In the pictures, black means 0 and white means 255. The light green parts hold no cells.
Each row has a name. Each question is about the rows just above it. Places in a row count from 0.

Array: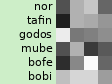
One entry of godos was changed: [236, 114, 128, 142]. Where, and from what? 1, [120]
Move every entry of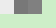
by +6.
[242, 126, 134]
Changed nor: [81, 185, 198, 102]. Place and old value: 1, [177]
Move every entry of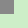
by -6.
[130]
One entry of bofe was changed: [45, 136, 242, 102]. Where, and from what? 2, [250]

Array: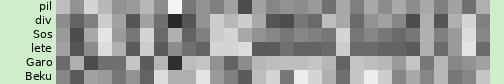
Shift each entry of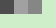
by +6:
[83, 167, 140]
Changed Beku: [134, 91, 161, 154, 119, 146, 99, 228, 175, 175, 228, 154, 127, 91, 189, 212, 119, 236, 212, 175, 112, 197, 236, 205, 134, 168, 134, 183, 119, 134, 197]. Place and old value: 7, [220]
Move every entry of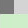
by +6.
[125, 218]
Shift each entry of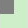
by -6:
[121]
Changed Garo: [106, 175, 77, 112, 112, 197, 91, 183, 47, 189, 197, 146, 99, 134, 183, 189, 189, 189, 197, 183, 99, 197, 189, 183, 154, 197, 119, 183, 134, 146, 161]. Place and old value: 13, [140]
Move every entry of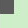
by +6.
[97]
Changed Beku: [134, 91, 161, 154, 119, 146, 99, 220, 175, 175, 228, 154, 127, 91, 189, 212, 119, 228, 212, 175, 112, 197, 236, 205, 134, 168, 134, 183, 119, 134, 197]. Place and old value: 17, [236]

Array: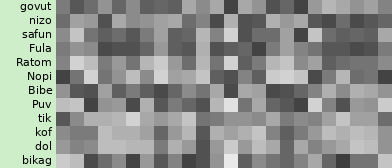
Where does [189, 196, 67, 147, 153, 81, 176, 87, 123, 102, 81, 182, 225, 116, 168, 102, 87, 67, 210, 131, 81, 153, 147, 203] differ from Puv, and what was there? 5, [74]
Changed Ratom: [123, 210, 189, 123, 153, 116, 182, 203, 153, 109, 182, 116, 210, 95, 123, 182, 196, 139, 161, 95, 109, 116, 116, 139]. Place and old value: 0, [131]
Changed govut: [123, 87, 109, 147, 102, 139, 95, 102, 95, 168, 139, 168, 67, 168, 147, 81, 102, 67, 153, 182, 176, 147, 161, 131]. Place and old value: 20, [168]

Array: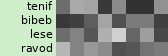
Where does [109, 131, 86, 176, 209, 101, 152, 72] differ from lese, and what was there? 6, [158]
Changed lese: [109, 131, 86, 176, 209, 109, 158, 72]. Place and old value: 5, [101]
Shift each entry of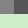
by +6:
[137, 92]
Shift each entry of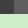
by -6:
[58, 88]
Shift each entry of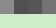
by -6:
[133, 74, 80, 109]
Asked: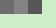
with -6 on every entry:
[103, 125, 80]
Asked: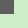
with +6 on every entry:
[100]

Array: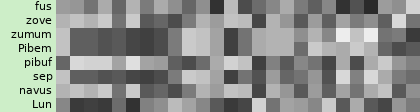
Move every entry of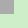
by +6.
[177]
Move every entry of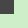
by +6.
[76]

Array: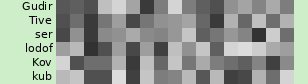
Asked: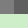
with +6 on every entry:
[131, 101]
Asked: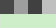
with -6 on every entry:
[66, 152, 58, 185]
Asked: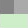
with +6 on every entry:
[138, 176]

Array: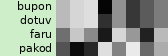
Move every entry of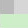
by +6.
[192, 220]
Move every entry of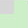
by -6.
[208]
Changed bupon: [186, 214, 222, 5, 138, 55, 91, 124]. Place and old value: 4, [145]
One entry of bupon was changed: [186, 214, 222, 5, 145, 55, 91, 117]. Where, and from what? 7, [124]
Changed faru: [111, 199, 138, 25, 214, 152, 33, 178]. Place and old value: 7, [186]
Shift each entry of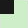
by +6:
[31]
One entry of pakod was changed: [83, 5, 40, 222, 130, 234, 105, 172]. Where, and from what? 1, [11]

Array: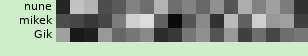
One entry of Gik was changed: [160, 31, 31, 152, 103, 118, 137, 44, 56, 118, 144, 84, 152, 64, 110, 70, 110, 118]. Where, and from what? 1, [25]
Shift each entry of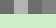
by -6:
[104, 173, 104, 124]
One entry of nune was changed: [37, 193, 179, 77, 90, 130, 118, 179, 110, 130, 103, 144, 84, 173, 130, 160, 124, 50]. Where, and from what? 6, [110]
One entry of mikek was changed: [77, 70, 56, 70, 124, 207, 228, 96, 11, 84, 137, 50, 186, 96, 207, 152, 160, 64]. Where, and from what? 6, [220]
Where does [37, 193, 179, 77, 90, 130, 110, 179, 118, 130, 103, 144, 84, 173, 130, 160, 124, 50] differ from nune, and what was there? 8, [110]
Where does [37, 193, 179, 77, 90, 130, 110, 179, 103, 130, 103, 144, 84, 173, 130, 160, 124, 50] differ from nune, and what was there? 8, [110]

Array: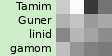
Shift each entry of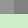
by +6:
[155, 135]
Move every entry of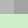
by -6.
[177, 157]
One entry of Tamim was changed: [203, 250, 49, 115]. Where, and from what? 2, [57]
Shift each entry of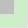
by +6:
[196]

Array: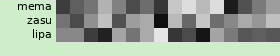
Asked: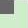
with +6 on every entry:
[109]
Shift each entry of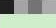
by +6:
[39, 170, 122, 176]

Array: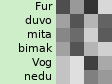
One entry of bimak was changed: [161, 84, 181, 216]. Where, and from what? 3, [208]
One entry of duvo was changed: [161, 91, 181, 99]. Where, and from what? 1, [84]
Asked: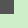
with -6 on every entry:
[78]
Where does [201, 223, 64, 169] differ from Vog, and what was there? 0, [195]
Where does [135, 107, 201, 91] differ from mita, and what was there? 2, [208]
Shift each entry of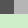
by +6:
[90, 187]
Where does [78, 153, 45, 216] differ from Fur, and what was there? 2, [51]

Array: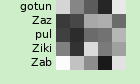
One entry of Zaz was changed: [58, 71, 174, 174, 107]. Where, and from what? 2, [168]
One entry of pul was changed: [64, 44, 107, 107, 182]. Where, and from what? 3, [114]
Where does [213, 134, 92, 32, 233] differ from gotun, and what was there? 3, [38]
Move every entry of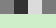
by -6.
[122, 44, 213, 116]
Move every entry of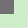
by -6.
[108]
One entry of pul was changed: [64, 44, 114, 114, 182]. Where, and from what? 2, [107]
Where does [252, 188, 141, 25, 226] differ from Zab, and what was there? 1, [194]

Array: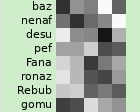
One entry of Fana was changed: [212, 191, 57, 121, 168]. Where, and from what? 1, [184]
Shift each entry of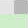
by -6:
[222, 178]
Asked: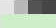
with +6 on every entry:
[234, 190, 89, 75]
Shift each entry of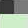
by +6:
[63, 127]

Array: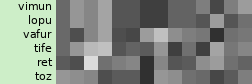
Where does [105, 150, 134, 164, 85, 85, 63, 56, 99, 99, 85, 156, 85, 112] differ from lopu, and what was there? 7, [63]
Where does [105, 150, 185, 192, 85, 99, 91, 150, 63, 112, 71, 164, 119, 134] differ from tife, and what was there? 10, [63]
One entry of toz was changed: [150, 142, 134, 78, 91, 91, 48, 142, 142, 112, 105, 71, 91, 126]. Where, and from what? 7, [150]
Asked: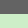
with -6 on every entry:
[93, 93]
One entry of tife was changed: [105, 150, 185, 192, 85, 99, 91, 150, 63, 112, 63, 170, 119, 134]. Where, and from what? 11, [164]

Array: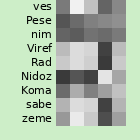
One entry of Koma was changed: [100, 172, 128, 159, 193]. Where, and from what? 0, [107]
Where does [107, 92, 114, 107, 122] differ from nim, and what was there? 0, [100]
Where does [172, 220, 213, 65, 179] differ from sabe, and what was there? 0, [179]

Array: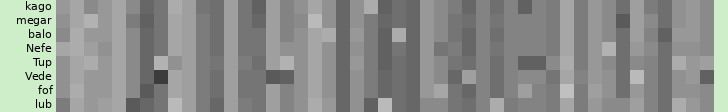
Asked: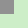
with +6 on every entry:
[151]
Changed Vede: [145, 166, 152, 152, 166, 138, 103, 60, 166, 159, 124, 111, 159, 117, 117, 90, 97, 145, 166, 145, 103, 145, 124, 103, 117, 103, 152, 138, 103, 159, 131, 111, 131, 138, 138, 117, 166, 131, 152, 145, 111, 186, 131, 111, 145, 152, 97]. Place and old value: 24, [111]
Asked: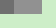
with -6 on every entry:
[105, 139, 139]
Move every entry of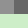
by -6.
[139, 97]
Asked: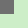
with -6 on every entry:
[105]
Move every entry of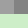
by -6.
[153, 125]

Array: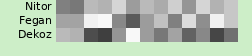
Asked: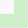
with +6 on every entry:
[254]
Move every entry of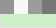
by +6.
[155, 254, 162, 126]
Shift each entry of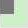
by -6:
[114]
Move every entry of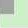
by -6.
[157]

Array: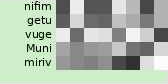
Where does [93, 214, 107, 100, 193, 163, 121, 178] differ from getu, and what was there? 5, [171]
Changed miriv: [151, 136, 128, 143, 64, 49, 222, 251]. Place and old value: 4, [71]
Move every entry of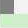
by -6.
[122, 237]
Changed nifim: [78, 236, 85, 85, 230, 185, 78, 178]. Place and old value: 6, [71]
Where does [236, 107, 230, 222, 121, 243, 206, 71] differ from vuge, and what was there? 4, [128]
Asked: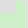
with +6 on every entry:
[228]
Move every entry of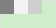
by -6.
[122, 237, 200]

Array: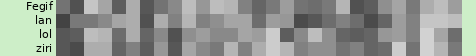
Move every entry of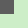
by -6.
[87]
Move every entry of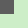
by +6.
[99]

